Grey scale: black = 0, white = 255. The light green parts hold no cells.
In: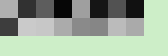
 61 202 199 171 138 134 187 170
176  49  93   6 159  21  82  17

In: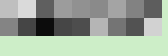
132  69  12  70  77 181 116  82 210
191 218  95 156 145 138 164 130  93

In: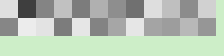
134 236 227 124 230 131 166 230 164 157 184 150
223  62 132 193 124 176 142 112 222 191 140 209

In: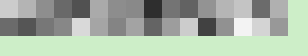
107  85 119 135 217 165 132 163 100 157 204  65 145 243 212 152
204 180 142 105  81 170 141 137  46 116  98 147 181 196 107 176

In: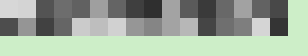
 77 149  65 101 203 190 209 150 133 163 183  69 111 126 213  52
215 212  83 109  97 159 100  63  47 163  90  58 104 162  98  72

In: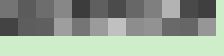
 67  93  95 158 117 155 192 141 146 105 102 150
116  91 109 135  60  95  75 103 127 179  73  63

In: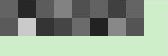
 90 202  52  69 107  34 136  84
 99  39  92 130  80  98  64 100
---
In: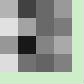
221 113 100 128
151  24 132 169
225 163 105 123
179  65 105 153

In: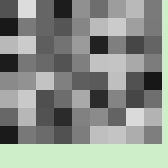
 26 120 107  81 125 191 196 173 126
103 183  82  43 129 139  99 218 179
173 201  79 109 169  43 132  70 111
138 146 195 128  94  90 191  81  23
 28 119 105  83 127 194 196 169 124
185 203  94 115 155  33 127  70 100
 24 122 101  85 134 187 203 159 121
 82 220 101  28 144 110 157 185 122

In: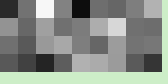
 88  65  36  93 177 171 155  90  53
112  89 153 168 126 102 156 115 119
147 103 160 112 124 173 215 112 109
 42 114 247 130  13 110 102 126 178

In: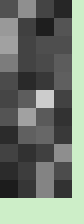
 28  54 132  50
 43  61 131  76
 66  49  64 142
 43  96 103  57
 84 161  90  50
 69  93 204  66
 75  41  56  95
124  67  74  92
161  67  78  78
153  64  30  84
 81 143  68  38

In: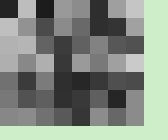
135 139 113  89  54 140 103 139
120  82  95  48  57  95  38 139
113  59 123  47  39  56  79  75
175 136 175  56 154 121 160 202
178 181  99  60  97 130  87  81
191 146  75 139 105  47  52 161
 35 189  28 153 140  46 159 197

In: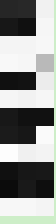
247 247 244
 11  25  14
 16  23  24
253 240 243
 27  23 250
 24  17  17
245 242 246
 16  18 236
248 246 185
244 244 247
 23  16 246
 38  40 241

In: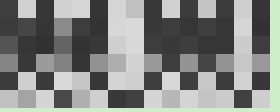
192 164 212  73 176 207  57  65 212 183 212 196 204  65 205
 59 207  58 217 198  55 212 206  62 216  62 199  60 210  55
133  57 155 129  53 145 174 211 153  62 148  69 147 199 153
 84  54  50 100  51  56 207 216  61  57  62  54  54 204  62
 60  70  53 138  61  51 215 217  57  62  54  63  54 213  50
 63 209  55 208 213  53 213 192  57 209  60 197  59 206  53

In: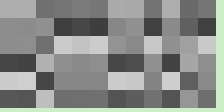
 88  85 190 110 111 112  84  93 114  84 150 110
203 207  70 135 135 134 203 200 132 206  95 137
 70  67 177 143 138 142  71  77 145  67 166 142
141 142 111 203 195 204 147 137 199 144 160 201
141 140 144  63  71  62 135 144  65 138  96  64
173 174 112 117 123 118 171 169 115 174 106 117

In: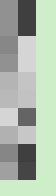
160  69
134  63
177 199
213 100
185 194
180 196
145 213
135 213
145  63
145  63
